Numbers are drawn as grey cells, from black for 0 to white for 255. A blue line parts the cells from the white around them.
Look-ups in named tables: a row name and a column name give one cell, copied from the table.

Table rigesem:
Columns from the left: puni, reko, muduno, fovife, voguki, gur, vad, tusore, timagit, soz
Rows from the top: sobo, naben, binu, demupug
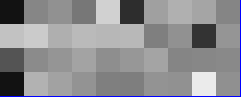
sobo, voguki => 209
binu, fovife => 163
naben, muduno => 175
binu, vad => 164
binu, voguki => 142
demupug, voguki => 127
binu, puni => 84
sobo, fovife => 119
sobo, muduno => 145
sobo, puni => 18
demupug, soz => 144
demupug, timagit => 235
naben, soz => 149
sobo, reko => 134
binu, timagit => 135
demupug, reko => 178
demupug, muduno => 162

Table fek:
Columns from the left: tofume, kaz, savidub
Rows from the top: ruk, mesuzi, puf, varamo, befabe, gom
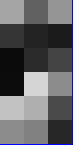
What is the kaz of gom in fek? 129
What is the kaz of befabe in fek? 175
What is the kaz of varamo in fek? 213
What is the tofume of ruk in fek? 165
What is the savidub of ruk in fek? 149
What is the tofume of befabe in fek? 194
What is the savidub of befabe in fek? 74
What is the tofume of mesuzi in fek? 53
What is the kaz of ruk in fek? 97
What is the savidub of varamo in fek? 140
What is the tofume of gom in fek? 140
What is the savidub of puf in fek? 68
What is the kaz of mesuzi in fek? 35
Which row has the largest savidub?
ruk

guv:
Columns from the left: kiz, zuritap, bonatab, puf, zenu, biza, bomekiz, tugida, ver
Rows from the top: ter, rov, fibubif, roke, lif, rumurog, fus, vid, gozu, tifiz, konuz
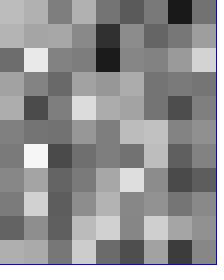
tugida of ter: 25
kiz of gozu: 123
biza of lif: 163
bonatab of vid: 100
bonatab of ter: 126
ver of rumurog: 144
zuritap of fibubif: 233
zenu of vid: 167
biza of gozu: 135
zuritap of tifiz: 142
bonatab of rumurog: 114
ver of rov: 158
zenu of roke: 151
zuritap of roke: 131
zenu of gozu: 179
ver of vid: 93
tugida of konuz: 60
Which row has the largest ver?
fibubif

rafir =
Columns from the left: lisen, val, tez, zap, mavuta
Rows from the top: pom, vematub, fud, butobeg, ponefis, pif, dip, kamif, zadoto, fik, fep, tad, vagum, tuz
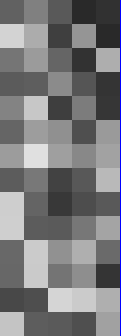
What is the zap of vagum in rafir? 203
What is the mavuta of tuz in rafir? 161
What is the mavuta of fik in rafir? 164
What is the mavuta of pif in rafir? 154
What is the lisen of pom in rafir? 97
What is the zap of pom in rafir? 41
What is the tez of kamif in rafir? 66
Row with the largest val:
dip

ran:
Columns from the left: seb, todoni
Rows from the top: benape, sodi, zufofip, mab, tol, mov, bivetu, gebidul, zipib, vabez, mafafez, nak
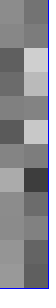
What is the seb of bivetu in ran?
132
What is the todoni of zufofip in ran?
207
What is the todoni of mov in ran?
200
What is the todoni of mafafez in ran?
100
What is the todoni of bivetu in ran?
125
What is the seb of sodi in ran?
135
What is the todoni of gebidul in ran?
61
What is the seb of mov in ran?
90
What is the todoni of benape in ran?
115
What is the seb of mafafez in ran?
149

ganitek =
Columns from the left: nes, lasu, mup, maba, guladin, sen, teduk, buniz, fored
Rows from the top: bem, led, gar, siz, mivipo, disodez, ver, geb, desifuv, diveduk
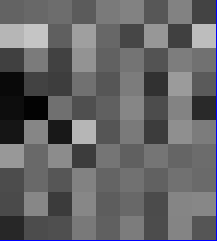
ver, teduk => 117
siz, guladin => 86
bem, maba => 91
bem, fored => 67
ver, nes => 152
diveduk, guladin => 96
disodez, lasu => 134
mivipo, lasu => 3
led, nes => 182
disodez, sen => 122
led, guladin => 103
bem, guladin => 122
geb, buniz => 113
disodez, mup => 24
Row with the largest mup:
ver

